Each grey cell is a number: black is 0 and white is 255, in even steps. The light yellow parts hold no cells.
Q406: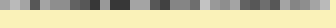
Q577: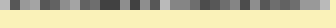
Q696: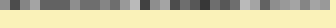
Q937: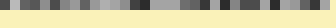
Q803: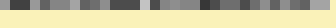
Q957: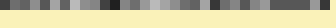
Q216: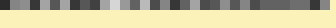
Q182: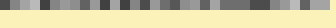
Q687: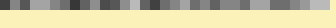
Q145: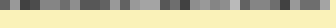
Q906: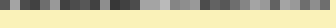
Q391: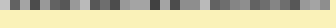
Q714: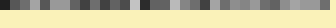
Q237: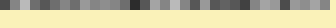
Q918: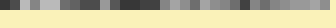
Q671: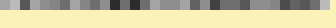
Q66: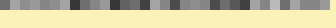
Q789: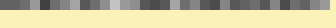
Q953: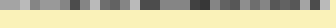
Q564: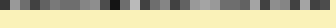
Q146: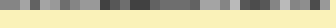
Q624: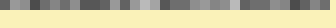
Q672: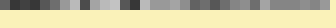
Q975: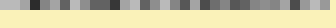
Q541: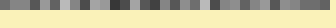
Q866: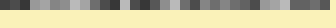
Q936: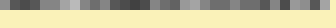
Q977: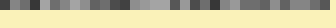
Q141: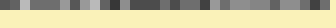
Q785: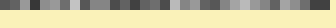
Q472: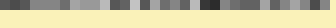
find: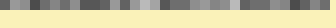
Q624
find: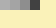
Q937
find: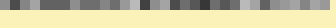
Q696
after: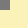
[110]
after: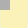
[164]
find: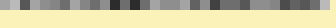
Q671

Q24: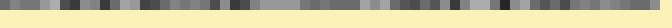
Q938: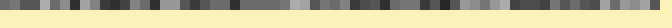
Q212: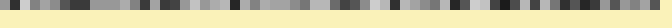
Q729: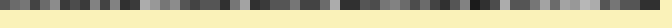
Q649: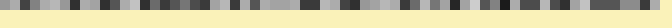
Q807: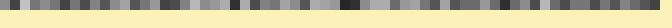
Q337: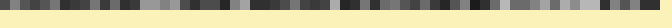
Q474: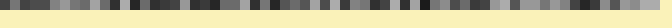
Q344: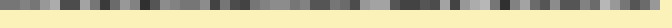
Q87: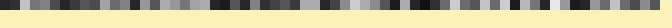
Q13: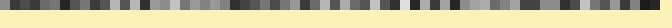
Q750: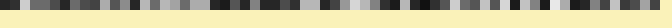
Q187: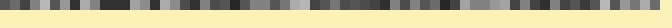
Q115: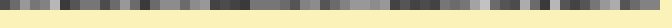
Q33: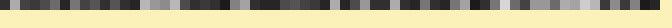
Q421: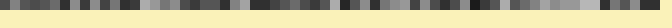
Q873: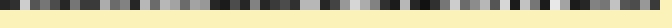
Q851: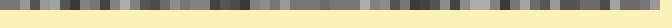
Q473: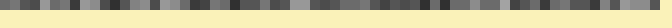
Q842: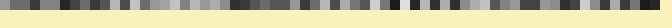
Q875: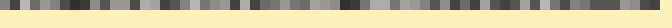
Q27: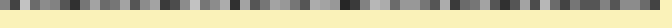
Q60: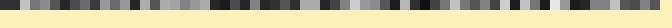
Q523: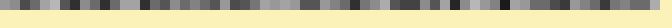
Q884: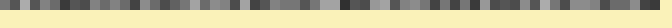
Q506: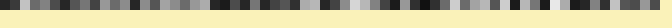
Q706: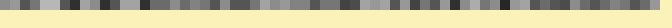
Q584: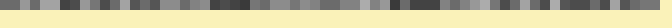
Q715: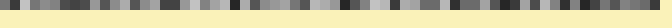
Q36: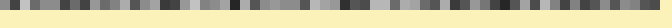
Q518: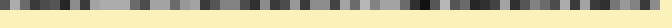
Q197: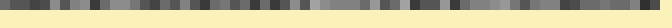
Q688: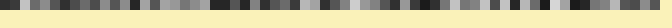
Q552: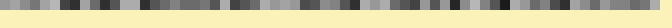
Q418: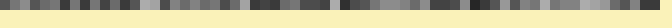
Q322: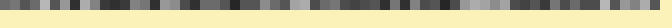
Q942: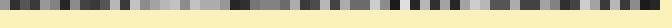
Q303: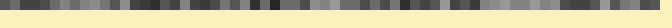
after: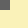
[118]
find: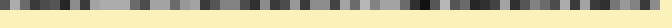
Q518
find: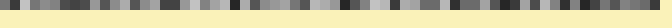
Q715
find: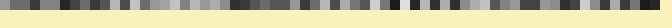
Q842

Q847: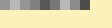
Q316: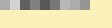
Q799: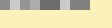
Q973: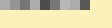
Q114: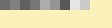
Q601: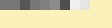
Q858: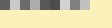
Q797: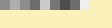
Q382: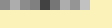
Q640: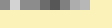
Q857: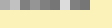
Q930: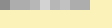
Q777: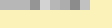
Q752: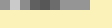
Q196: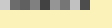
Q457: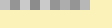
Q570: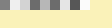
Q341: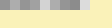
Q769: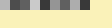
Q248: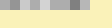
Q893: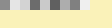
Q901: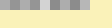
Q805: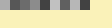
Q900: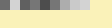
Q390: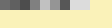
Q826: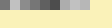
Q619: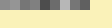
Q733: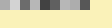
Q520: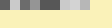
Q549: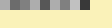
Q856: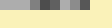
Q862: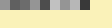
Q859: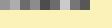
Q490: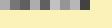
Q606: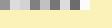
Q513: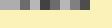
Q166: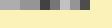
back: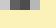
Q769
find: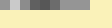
Q752
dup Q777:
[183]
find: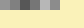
Q847
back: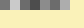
Q859
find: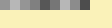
Q847
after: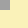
[211]

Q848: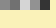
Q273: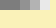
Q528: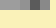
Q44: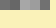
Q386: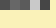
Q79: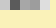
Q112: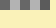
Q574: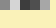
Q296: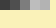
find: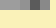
Q528
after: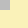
[179]

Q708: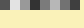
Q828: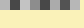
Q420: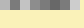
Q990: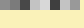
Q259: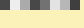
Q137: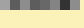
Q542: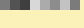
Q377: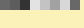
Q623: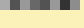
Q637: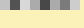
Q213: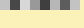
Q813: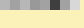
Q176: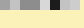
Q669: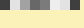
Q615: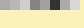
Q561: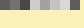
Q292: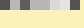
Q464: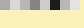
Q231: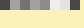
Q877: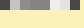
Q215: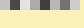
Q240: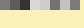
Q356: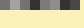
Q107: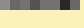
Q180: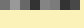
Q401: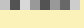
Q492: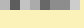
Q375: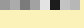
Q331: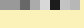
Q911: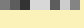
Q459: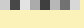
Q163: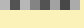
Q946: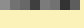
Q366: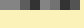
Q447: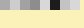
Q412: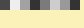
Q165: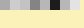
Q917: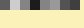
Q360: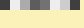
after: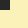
[104]
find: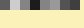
Q917

